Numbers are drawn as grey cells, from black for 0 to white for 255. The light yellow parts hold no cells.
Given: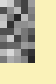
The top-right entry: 155
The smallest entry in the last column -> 38
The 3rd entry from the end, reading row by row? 155
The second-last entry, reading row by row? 131
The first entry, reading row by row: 216
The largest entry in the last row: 171
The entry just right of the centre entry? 119
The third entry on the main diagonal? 38
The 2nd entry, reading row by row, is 200
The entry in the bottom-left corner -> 119

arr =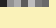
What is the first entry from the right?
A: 106
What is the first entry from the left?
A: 35
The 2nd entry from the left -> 146

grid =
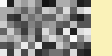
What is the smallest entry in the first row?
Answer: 18
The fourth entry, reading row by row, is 157
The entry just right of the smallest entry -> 31
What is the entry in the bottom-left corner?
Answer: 234
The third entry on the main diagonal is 45
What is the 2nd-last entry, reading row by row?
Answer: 45
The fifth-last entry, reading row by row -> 115
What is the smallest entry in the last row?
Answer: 31
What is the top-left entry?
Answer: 249
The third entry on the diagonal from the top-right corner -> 59
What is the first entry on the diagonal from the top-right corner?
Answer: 45
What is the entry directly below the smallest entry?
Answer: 204
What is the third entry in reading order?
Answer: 188
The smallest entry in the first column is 86
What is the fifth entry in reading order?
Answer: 188
